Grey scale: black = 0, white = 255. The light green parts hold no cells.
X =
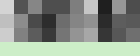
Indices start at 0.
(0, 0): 212
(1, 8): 93
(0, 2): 134
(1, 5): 133
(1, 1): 140
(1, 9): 89
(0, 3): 78
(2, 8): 87
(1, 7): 43
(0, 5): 126

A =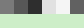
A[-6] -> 122
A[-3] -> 225
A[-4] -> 46
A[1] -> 87

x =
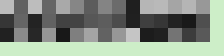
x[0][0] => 188
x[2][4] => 24
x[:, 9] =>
[31, 32, 197]
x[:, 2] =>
[189, 35, 39]
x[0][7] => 132
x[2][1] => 138
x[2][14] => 89
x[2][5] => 127
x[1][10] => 63
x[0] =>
[188, 97, 189, 101, 169, 134, 92, 132, 107, 31, 182, 185, 165, 181, 152]

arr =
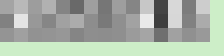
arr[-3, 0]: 164
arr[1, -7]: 143
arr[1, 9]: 162
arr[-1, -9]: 142
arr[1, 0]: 129
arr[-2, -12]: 134
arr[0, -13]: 157
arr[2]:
[148, 160, 146, 148, 151, 133, 142, 141, 143, 155, 165, 111, 161, 144, 153]
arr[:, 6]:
[159, 141, 142]
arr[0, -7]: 158
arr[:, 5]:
[105, 172, 133]
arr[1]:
[129, 228, 152, 134, 161, 172, 141, 121, 143, 162, 233, 62, 215, 129, 171]
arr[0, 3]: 177

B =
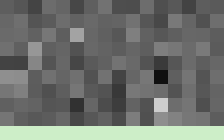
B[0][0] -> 94
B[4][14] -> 94
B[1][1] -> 111
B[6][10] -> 115
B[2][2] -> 97
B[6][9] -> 120
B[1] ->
[103, 111, 84, 91, 109, 98, 105, 98, 100, 114, 86, 72, 121, 101, 81, 110]
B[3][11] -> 126
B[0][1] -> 86
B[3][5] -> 82
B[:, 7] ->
[114, 98, 96, 99, 97, 114, 83, 76, 97]
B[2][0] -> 106
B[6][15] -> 100
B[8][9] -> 125
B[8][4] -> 103
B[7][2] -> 99
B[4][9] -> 105
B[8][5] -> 71
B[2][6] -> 103
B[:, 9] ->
[77, 114, 127, 102, 105, 102, 120, 99, 125]
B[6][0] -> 118
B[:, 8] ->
[78, 100, 87, 93, 115, 68, 56, 61, 76]
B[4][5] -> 70
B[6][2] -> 92
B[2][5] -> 163
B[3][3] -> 96
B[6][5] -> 118
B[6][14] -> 87
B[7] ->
[96, 103, 99, 85, 87, 49, 102, 76, 61, 99, 82, 205, 109, 117, 79, 102]
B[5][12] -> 95
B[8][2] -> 88
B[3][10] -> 94
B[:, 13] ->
[67, 101, 103, 107, 107, 117, 111, 117, 119]

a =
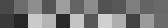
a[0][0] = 73
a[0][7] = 81
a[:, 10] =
[100, 155]
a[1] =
[58, 39, 202, 180, 41, 196, 88, 208, 174, 66, 155, 107]
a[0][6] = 140
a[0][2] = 142
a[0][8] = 87

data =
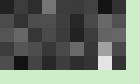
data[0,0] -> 34
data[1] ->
[75, 51, 77, 78, 62, 39, 73, 104, 81]
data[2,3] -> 74
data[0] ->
[34, 60, 45, 117, 60, 59, 66, 20, 50]
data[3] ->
[60, 85, 77, 56, 74, 105, 55, 161, 73]
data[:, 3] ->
[117, 78, 74, 56, 40]
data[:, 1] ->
[60, 51, 103, 85, 18]
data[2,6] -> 60
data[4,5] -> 45
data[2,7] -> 99

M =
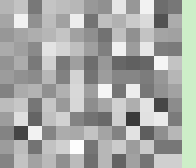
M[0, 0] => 181
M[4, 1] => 172
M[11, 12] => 207
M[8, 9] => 58
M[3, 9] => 156
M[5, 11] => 151
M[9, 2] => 242
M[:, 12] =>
[119, 172, 161, 122, 195, 182, 162, 140, 123, 183, 119, 207]
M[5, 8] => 134
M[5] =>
[156, 145, 139, 183, 129, 211, 116, 157, 134, 134, 124, 151, 182]
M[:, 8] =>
[230, 177, 191, 240, 103, 134, 117, 209, 206, 130, 203, 99]
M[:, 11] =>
[109, 82, 164, 125, 245, 151, 146, 70, 234, 143, 119, 207]
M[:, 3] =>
[196, 188, 182, 227, 208, 183, 144, 198, 192, 132, 194, 185]
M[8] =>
[157, 223, 100, 192, 210, 131, 114, 105, 206, 58, 225, 234, 123]
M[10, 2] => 115
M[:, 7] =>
[144, 191, 114, 127, 152, 157, 245, 167, 105, 164, 183, 183]
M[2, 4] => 196
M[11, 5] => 187
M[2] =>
[151, 165, 174, 182, 196, 161, 143, 114, 191, 144, 195, 164, 161]
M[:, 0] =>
[181, 165, 151, 171, 147, 156, 130, 188, 157, 131, 156, 132]
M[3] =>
[171, 159, 138, 227, 212, 191, 159, 127, 240, 156, 231, 125, 122]
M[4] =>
[147, 172, 121, 208, 120, 159, 109, 152, 103, 96, 102, 245, 195]
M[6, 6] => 158
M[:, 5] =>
[183, 237, 161, 191, 159, 211, 216, 215, 131, 169, 253, 187]
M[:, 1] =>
[195, 241, 165, 159, 172, 145, 171, 199, 223, 69, 188, 195]

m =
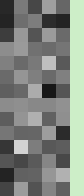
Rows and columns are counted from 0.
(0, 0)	40
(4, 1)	106
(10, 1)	211
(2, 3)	155
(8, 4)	143
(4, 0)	128
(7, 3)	136
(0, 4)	102
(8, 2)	176
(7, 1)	143
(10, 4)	93
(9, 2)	102
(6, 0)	95
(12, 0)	35
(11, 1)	71
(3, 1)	154
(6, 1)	104
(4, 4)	89
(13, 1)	156
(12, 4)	177
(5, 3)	106
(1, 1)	110

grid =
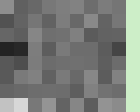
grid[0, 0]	142
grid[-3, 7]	92
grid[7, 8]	139
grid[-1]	[194, 215, 120, 148, 99, 134, 93, 147, 139]
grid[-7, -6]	98
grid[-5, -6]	93
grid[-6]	[102, 94, 134, 111, 113, 128, 91, 98, 99]
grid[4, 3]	108
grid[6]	[101, 105, 109, 110, 109, 94, 129, 114, 109]
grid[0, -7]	104
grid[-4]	[88, 78, 124, 108, 111, 112, 110, 94, 108]
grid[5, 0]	89
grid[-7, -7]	118
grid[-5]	[35, 40, 125, 93, 122, 109, 109, 92, 69]
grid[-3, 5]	105
